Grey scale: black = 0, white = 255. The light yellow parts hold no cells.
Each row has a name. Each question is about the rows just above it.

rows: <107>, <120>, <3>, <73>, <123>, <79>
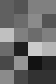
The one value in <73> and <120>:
[108]
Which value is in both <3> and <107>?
[128]
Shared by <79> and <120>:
[139]
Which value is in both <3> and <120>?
[108]

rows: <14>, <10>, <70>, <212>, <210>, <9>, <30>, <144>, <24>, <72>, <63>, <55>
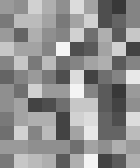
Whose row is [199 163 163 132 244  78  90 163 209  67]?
<212>
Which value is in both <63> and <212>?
[163]
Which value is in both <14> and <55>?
[175]

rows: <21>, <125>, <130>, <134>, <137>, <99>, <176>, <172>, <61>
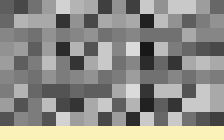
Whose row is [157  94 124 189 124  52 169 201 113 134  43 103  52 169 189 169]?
<137>
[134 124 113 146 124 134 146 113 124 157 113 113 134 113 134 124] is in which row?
<99>
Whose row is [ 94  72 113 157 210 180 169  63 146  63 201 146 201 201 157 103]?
<21>
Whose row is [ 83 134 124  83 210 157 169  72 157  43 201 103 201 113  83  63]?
<61>
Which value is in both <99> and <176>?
[124]
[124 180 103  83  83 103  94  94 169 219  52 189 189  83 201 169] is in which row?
<176>

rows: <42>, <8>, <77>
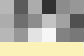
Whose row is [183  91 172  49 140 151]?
<42>
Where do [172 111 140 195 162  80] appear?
<8>
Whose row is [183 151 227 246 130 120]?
<77>

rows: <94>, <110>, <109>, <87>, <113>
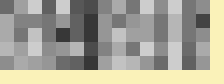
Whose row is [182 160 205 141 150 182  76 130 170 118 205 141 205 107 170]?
<87>
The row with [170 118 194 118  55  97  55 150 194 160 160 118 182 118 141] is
<109>
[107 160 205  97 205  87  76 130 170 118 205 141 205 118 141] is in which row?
<94>
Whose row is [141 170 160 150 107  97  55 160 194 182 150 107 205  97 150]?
<113>

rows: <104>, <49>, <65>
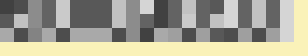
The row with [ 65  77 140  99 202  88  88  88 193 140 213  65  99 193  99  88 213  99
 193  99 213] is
<104>

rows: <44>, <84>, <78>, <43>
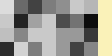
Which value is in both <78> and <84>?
[201]
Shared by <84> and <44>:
[201]
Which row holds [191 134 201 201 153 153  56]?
<78>
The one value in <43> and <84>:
[201]

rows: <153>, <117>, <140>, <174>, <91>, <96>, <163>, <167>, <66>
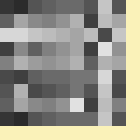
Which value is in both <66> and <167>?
[96]
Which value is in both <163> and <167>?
[96]
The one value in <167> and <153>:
[96]

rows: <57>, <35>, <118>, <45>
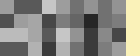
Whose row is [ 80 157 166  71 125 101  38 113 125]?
<35>
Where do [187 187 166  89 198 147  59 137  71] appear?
<118>

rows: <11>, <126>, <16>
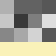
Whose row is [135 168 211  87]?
<16>
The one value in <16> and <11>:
[87]

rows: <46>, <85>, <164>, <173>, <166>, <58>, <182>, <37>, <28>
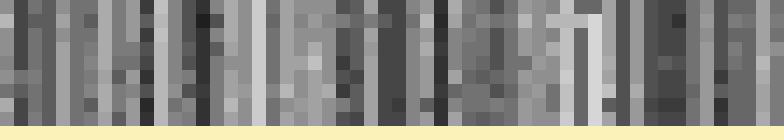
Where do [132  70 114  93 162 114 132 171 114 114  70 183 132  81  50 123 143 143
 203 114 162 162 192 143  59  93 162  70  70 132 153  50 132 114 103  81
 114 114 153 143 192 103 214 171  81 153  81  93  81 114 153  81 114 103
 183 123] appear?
<166>
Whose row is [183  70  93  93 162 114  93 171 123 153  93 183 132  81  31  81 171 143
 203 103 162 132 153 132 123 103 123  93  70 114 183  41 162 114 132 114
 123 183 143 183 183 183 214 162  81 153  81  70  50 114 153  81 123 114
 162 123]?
<85>
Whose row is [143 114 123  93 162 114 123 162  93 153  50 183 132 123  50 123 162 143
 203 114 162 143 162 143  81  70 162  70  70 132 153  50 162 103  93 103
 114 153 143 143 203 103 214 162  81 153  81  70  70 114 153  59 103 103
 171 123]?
<58>
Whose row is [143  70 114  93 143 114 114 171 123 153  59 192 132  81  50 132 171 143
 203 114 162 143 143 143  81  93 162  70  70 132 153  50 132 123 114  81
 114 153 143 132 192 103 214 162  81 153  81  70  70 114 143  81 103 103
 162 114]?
<164>

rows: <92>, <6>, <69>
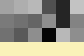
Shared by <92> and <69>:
[184]
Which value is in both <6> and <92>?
[37]

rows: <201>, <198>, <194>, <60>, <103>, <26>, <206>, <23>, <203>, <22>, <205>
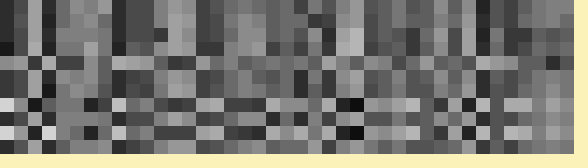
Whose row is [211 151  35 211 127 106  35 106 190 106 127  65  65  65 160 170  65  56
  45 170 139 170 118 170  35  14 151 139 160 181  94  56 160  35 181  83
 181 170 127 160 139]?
<22>
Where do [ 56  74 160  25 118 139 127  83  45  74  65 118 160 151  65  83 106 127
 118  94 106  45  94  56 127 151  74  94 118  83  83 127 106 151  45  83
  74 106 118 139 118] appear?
<206>
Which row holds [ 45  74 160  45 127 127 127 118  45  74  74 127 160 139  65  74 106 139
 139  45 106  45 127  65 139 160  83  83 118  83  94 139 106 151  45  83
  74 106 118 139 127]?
<203>
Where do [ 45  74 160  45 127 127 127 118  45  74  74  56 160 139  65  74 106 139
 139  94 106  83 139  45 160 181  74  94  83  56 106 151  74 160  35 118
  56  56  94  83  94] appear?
<194>

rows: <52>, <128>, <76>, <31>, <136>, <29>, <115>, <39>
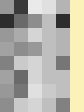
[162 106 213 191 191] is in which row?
<29>
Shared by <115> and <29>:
[191]

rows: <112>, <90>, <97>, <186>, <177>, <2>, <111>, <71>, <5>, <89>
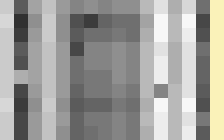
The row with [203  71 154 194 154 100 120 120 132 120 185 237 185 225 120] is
<5>
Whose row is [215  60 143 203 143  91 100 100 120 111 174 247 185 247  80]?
<71>
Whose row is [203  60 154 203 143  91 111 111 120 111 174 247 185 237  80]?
<97>

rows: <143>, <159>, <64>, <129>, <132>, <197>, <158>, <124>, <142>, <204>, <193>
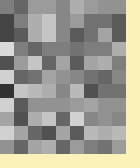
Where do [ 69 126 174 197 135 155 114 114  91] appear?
<159>
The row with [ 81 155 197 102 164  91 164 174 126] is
<132>
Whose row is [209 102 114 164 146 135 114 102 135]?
<197>
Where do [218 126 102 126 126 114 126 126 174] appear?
<129>

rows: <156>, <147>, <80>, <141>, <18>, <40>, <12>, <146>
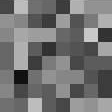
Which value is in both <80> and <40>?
[134]
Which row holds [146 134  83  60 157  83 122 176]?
<147>
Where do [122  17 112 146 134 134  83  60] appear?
<40>
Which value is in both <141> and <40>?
[83]
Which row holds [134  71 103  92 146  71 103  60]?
<12>
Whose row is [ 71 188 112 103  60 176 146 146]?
<156>

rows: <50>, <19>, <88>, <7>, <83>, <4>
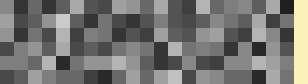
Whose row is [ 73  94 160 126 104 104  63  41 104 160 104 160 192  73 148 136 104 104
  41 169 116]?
<4>
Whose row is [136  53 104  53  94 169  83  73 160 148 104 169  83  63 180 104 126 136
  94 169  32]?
<50>

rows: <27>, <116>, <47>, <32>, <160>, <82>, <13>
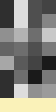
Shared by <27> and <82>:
[47]
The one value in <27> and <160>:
[67]

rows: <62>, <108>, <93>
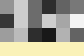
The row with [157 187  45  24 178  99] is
<93>
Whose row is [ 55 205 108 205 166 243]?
<108>

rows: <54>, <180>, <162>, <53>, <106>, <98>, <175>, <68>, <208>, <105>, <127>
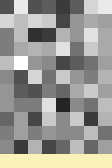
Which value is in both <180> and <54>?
[213]
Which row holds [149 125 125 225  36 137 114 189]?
<68>
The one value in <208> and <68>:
[137]
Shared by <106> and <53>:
[114]
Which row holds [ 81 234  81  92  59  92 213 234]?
<54>

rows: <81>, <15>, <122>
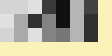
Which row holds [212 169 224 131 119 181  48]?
<122>
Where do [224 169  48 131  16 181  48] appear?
<15>
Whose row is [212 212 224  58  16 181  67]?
<81>

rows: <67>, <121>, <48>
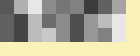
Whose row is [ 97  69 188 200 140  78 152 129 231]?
<48>
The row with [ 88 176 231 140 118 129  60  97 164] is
<67>

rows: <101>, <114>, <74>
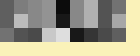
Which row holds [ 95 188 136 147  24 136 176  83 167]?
<114>
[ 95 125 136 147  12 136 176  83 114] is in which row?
<101>

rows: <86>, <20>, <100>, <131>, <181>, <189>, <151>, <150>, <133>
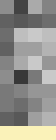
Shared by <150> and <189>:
[121]
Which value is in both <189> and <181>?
[201]
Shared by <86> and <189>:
[141]

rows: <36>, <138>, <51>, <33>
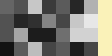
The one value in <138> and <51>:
[82]
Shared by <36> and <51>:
[82]
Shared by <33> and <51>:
[28]
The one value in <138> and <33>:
[70]
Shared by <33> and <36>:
[91]

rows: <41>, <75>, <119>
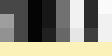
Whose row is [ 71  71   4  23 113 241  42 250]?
<41>
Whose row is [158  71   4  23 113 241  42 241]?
<75>

